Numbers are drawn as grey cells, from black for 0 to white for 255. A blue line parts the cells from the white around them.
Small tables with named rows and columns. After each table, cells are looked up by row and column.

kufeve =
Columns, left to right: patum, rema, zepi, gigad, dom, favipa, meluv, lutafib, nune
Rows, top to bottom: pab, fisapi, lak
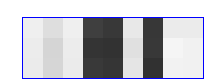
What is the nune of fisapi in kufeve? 241
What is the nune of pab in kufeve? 235
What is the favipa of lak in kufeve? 229
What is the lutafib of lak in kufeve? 242
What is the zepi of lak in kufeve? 235
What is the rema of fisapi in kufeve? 213
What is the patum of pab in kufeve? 239
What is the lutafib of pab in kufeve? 235
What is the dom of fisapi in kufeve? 50
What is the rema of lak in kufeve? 214
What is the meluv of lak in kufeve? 49
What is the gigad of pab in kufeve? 63
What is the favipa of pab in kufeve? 232
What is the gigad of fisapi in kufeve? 52
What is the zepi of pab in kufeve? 239
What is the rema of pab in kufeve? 222
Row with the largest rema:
pab

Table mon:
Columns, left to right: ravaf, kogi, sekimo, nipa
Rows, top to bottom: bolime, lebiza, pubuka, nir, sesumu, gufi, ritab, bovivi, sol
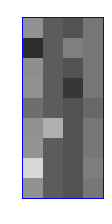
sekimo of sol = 82
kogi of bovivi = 92
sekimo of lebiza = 127
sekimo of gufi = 82
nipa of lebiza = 118
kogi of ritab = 92
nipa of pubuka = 118
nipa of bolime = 118
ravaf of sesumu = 110
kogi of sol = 92
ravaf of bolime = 145
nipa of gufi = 118
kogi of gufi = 175
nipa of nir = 118
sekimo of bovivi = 82
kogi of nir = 92
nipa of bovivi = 125
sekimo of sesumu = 82
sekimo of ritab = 82

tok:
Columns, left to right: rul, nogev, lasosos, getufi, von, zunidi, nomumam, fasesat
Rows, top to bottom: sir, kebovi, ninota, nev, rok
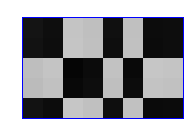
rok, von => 14
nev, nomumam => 195
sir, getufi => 191
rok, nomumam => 10
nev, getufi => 13
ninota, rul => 190
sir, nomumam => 12
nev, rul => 187
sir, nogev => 14
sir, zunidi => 192
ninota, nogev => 196
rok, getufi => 192
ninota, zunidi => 9
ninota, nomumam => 198
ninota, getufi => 11

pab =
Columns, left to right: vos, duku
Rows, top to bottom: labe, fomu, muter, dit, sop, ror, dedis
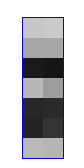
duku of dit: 157
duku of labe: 202
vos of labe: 199
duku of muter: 22
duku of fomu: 167
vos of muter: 25
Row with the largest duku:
labe

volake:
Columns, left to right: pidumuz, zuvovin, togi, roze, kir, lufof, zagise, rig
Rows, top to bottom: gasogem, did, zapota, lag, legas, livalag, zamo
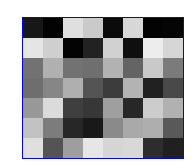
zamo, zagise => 45
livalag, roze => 25
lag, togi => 175
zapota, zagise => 201
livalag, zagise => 174
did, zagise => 237
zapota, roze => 111
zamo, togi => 158
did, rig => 214
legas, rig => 177

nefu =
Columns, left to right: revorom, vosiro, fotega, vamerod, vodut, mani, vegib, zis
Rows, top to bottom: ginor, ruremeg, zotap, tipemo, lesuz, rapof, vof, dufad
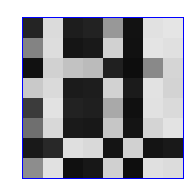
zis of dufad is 220
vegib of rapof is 212
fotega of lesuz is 34
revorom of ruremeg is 131
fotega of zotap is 194
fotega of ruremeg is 21
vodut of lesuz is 169
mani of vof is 209
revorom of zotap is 17
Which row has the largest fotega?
vof

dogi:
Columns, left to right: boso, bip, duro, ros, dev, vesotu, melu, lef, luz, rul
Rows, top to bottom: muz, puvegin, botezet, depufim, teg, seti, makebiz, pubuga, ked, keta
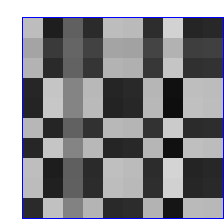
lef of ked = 209
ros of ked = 44
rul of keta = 184
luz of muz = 37
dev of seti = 184
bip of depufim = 197
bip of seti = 37
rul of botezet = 50

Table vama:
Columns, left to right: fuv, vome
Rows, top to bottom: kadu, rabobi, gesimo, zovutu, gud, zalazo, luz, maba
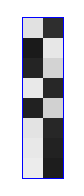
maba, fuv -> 236
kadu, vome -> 46
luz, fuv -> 232
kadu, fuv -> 225
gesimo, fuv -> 36
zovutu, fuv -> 233
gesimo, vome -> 211
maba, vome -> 29
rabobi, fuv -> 26
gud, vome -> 209
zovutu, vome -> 39
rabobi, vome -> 231
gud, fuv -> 33
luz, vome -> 34
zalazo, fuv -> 227
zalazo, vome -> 39

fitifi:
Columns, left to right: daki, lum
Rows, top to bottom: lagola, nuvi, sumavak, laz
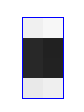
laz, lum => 239
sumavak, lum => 34
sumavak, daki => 40
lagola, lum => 247
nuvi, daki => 40
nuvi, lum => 33
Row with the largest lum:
lagola

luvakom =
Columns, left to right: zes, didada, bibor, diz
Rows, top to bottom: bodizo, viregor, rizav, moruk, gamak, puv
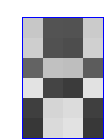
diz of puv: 56
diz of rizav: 92
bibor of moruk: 59
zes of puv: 55
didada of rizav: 193
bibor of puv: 226
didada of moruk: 68
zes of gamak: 63
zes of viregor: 206
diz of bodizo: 203
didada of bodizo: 83
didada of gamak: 213
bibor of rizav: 190
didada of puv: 218
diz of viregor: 208
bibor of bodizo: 82
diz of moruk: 226
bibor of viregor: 77

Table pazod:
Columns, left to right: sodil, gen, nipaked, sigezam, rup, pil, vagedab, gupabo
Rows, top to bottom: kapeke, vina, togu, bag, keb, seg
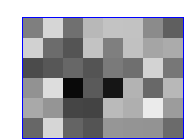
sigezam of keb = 67
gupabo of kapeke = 95
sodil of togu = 75
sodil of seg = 103
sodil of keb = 169
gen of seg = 214
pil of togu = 111
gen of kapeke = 214
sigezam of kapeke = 184
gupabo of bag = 184
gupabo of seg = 107
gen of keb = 149
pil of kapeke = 194
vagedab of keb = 235
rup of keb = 186
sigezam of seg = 84

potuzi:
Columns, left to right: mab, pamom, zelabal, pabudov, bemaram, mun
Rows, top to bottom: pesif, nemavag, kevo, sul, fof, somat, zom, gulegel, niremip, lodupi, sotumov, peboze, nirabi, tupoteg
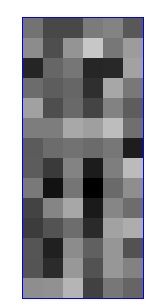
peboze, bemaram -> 150
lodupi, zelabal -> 167
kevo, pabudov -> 38
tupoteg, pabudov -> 65
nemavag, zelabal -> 148
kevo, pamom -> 102
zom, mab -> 91
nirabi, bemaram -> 151
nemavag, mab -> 140
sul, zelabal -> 102
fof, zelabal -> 105
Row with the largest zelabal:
tupoteg

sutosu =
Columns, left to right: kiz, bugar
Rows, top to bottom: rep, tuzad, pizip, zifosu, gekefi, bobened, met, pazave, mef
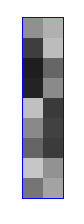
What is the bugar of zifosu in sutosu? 138
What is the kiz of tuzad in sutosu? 62
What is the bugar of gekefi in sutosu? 58
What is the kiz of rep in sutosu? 144
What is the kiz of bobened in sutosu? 137
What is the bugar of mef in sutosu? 163
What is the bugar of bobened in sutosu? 65
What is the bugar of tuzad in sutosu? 188
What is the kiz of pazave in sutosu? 198
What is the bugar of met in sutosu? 59
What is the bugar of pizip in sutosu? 102
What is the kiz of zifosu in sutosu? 35
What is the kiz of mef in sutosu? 117
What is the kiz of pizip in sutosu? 30
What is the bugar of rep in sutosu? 176
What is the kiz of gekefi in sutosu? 192
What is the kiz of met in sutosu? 101
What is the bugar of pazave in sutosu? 146
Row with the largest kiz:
pazave

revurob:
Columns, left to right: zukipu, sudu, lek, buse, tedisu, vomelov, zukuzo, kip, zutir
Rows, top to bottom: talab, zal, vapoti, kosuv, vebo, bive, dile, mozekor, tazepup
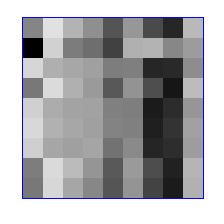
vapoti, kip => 41
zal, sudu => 209
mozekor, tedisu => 89
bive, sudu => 177
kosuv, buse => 154
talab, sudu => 225
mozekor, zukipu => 125
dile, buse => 165
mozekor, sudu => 218
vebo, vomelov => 126
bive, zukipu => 216
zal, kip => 135
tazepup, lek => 166
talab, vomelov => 151
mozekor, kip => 33
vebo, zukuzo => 27
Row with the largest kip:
zal

